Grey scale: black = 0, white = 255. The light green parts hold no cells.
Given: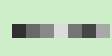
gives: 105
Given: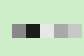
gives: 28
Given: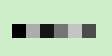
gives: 173
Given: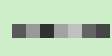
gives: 153
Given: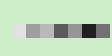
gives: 158
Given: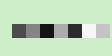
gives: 132
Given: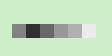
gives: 49
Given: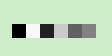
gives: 248
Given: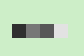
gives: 119
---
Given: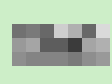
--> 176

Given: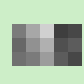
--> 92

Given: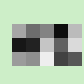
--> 218

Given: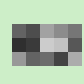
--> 87

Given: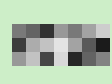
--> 27

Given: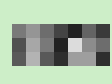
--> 109

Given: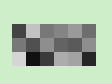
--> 142

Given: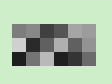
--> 147
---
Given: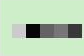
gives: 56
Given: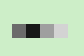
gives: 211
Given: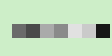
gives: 23
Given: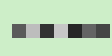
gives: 69
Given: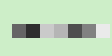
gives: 234
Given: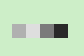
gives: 41
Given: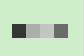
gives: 107
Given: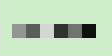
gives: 16
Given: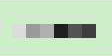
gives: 62
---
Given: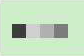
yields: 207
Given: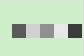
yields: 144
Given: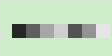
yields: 83
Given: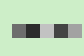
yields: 194
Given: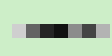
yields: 140
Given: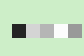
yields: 181
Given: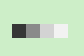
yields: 138
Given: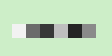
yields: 191
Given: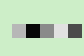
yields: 138
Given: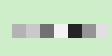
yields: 36
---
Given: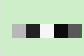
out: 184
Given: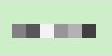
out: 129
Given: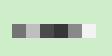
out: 116
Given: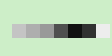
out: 196
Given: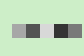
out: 167
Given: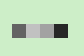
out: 99
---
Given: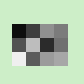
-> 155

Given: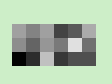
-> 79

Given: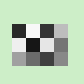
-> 63

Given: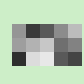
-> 89

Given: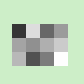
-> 124

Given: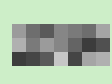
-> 165

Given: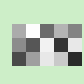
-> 201

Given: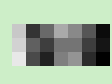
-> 43

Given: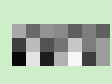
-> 62
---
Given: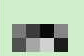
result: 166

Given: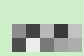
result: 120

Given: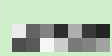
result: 121

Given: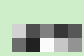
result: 251

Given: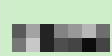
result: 68

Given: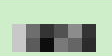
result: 121

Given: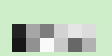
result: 200

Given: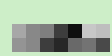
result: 105

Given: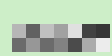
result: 75

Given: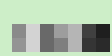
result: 181
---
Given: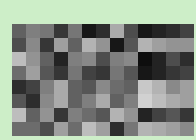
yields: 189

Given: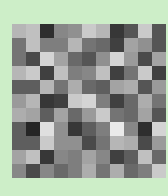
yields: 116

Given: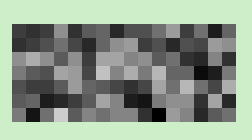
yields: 143

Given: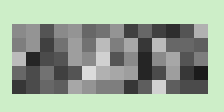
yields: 187

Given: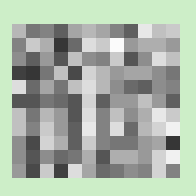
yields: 141

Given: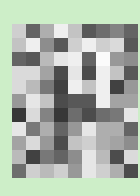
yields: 100

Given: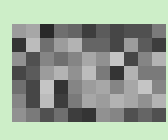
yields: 145

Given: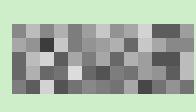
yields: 104
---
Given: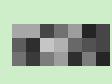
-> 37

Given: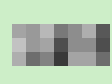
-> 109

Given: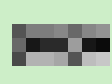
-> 199

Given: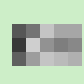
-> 176

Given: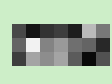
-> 81

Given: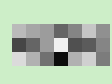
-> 124

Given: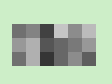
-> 94
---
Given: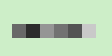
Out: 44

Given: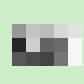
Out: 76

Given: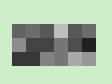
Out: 55

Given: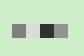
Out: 219

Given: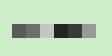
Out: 110

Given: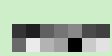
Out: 235

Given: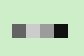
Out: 204

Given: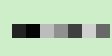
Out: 5

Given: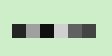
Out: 160
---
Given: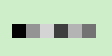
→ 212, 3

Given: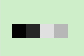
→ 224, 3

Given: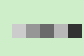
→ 204, 50

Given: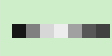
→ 237, 22

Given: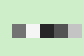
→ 245, 38

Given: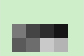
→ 201, 21

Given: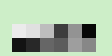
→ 235, 7
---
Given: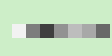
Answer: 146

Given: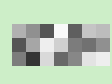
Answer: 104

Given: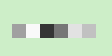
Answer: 53

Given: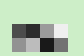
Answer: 146

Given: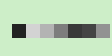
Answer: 125

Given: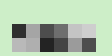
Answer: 35

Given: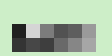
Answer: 62
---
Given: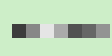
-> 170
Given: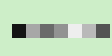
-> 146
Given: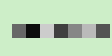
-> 63
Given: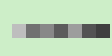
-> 92
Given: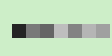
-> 190
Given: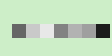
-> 130
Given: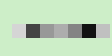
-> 173
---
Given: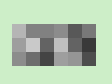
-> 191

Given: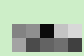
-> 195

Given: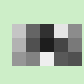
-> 229

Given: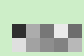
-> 223

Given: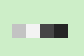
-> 195

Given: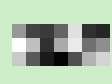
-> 234
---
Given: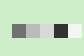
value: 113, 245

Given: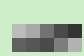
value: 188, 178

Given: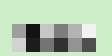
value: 158, 78

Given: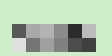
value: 87, 64

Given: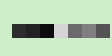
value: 45, 84

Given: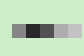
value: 134, 194

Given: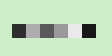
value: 46, 23
